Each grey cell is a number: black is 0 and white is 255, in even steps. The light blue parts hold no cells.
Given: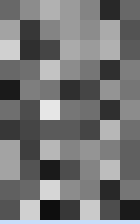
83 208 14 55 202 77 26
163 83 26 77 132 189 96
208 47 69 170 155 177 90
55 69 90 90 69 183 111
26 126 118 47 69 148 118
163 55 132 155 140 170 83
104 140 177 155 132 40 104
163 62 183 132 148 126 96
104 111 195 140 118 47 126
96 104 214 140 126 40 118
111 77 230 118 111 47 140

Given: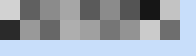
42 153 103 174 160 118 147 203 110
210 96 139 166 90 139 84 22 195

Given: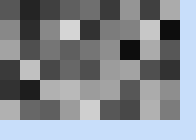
87 36 64 95 111 58 149 64 171
58 193 72 103 79 156 163 79 50
177 103 95 156 207 87 72 177 124
163 79 117 95 117 142 13 171 87
136 44 136 213 50 124 130 199 13
50 29 177 185 156 163 87 171 142

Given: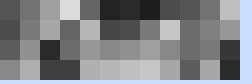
92 144 42 108 151 136 144 159 136 108 122 55
136 175 62 62 175 183 191 198 167 92 167 42
85 114 159 219 100 35 42 29 77 85 114 191
77 122 167 100 183 70 77 122 198 108 129 151

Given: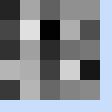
70 224 2 174 78
49 160 42 111 119
181 174 63 209 22
36 166 97 144 144
57 181 104 131 137

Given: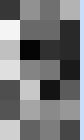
78 200 19 91
192 5 48 41
244 105 105 41
55 145 112 179
223 132 119 26
208 98 125 70
84 165 138 151
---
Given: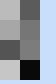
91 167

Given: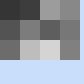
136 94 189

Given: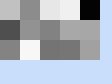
3 168 116

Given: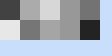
115 152

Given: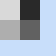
41 174

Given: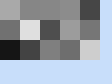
70 156 127

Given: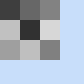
130 49 159

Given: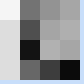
166 165 19 221
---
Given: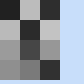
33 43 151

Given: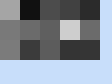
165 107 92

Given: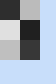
46 32

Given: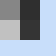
134 52

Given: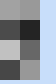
162 36

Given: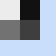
236 62

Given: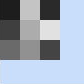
29 172 68
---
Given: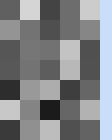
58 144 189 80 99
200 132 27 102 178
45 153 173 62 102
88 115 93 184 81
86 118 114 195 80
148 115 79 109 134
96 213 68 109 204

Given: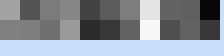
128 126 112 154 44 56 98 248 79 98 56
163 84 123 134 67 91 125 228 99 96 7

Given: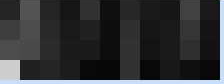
205 32 36 28 8 7 50 8 23 15 8
76 73 43 27 27 13 50 19 26 47 18
62 77 41 25 33 14 48 21 25 53 20
37 84 36 21 49 15 39 26 22 66 25

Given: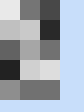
142 113 113
34 208 221
98 166 113
192 201 41
233 117 72

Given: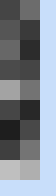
191 175
63 116
30 72
70 40
163 115
75 69
103 44
85 58
69 108

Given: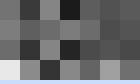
232 139 51 136 100 159 111
108 51 133 37 75 83 73
125 95 108 123 108 77 84
115 58 133 27 93 82 90
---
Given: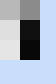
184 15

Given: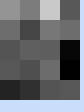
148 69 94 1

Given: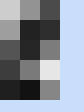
205 34 124

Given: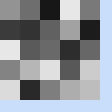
147 51 105 88 189

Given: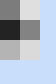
124 131

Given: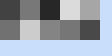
66 204
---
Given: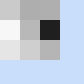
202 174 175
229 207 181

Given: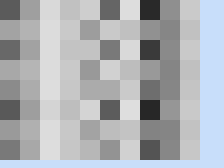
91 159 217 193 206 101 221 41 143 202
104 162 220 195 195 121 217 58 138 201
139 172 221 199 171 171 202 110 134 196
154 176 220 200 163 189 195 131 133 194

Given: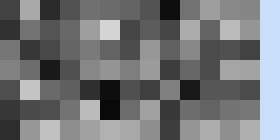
67 169 42 81 112 107 100 83 14 114 158 137 133
117 54 72 101 122 99 76 151 96 135 75 80 66
78 196 106 95 47 14 80 63 128 24 86 86 75
45 151 192 141 161 177 168 142 61 149 173 143 174

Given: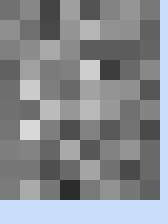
113 135 68 159 83 131 149 120
128 140 168 139 93 92 92 101
110 203 126 105 162 148 144 85
116 216 126 77 129 89 115 74
119 119 79 105 164 114 74 105

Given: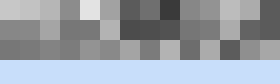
199 194 182 140 227 162 91 111 58 135 147 188 172 91
119 122 131 124 147 137 164 123 179 109 171 92 143 167

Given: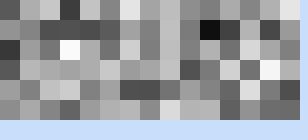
89 174 199 61 195 133 228 164 189 142 126 171 133 177 229
56 157 118 250 173 114 207 126 190 128 178 113 215 167 128
158 129 193 204 129 162 80 79 115 158 131 102 221 123 79
